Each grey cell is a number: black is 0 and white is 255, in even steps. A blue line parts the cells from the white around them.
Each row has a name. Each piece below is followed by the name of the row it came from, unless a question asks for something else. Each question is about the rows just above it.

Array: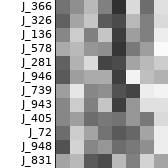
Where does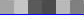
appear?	J_326
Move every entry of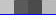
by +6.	[203 96 81 191]
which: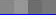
J_948
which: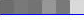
J_405

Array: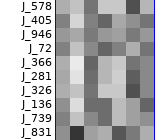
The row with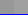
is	J_946
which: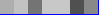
J_326
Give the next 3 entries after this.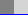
[129 101 168]
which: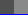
J_326
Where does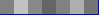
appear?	J_72

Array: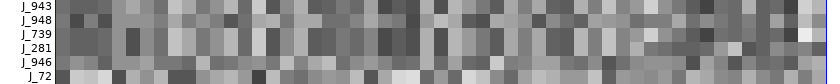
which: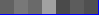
J_943
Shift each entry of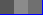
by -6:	[80 133 106]

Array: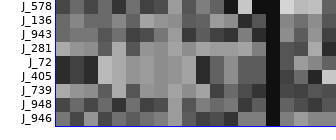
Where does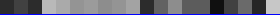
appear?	J_405
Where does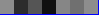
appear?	J_136

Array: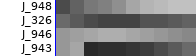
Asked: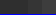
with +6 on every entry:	[53 53 59 67]
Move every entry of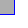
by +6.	[180]
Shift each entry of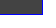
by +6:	[73 73 73]
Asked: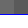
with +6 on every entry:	[112 96]
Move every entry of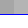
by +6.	[172 186]
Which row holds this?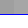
J_946

